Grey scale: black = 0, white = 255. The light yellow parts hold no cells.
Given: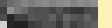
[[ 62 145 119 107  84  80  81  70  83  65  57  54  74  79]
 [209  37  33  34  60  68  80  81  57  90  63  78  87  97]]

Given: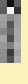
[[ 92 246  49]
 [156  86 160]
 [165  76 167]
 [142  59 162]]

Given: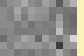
[[141 129 167 136 159 148 147 120 125 115 116]
 [137 139 124 137 116 132 125 128 167 117 107]
 [109 136 140 164 152 104 162 135 125 150 212]
 [135 140 118 126 117 134 125 133 168 133 116]]

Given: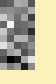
[[139 143 130 122 169]
 [103 243 105 108 127]
 [172  94 181 178 110]
 [102 155 175  79 118]
 [174 125 151  28 138]]

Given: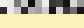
[[ 44 234 199  42 176 161 203  21 209  59 111  21]]

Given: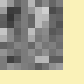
[[154  60  63 121 151 187 207  76  90]
 [ 93  66 107 124 103 187 155 106  83]
 [174 138 106 122 168 120 133 103 115]
 [147 125 109 123 142 121 143 115 130]
 [123 148 137 126 119  93 113 142 155]]
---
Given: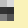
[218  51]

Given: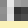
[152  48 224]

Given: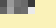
[ 56 110]

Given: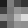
[ 50 149 131  64]

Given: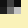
[ 13 110]

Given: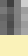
[206 129  83 109]
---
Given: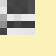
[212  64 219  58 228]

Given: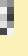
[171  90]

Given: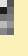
[225 111]

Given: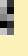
[195  13]

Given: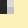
[ 41 194]

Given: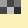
[158 191]

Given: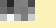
[101  84 178]
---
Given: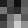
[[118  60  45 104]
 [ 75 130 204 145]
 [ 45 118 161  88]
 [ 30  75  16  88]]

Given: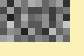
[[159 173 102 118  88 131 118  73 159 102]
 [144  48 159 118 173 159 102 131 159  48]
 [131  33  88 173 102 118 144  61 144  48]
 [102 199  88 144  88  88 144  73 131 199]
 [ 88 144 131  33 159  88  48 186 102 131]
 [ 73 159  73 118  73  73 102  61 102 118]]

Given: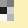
[[249 182]
 [153 124]
 [ 30 207]]

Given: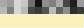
[[184 127 214 184  71  59  84 184  99 142  45  59]
 [169 156 214 198 111  19 142 127 169  71  31 156]]

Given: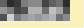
[[151 124  69  81 178 178 112 192 164  81]
 [ 97  44  57 124 137 137  69  97 112  44]
 [ 81 207 124 151 164 151 164 178 112 137]]

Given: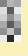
[[234  41 249]
 [222  92 234]
 [207 145 194]
 [169  92 157]
 [145 194 117]
 [131 182 169]]
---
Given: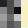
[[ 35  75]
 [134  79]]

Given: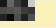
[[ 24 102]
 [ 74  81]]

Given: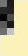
[[115  28]
 [ 39  35]]

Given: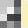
[[198 198]
 [202 242]]

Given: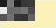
[[ 27 121]
 [234 105]]

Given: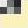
[[229 113]
 [ 68 172]]
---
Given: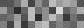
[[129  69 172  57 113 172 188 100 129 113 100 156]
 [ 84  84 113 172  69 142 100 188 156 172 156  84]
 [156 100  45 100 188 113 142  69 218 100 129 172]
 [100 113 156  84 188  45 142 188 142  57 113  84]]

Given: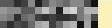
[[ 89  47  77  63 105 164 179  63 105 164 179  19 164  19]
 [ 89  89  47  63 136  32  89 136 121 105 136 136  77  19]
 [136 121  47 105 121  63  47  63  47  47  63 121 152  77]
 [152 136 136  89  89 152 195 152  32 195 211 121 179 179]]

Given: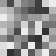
[[211  49  74 224  89 169 236 116]
 [155  74 181 130 116  62 211 236]
 [143 101 143 130  62  49 211 143]
 [211 155  74 236 143 224  49 169]
 [181 169 130 211 116 224 116 116]
 [196 181 130 101  74  62  62 181]
 [236 196 155 130 155 155 181 143]
 [224 236 155  89 236  62 130 196]]

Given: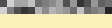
[[209 125  80  53  67 180 139 180 165 151 110 193 110 125 139  37]
 [ 80 209 165 165 193 110 125 139 165  80 151  53  80 151  96 110]]

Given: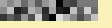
[[ 54  94  66 149  79 208  54   5 220 178 136  79 121 193]
 [165 136 165 106 149  94 149 178   5  79  66 121 121 121]
 [136 193  30  54 178 149  42 165  30  18 193  94 208 106]]

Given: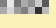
[[171 215 157 129 187  49 187]
 [129 231 116 171 144 203  89]]

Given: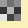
[[227  67 126]
 [155 111 139]
 [ 52 182  52]]

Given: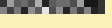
[[131  64 119  36 143  92 227  79 143  36 119  64 131  36  52]
 [ 52 158  92 107  79 174  36  92 107 107  79 158  23  23  52]]

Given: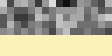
[[205  73 167 179 138  58 151 220  45  14  58 151 138 100  73 179]
 [167 124  88  88 124 167  88 124 151 151 151 167 112 151  88 112]
 [ 88 138  58  58  88 191 167 124 191 124 167 167 100 138 179 205]
 [138 151 112 138 112 151 124  73 151 191 100 100 124 100 100  73]
 [ 88 179 112  73 124 138 100  88 191 179 179 112 112 112 151 124]]
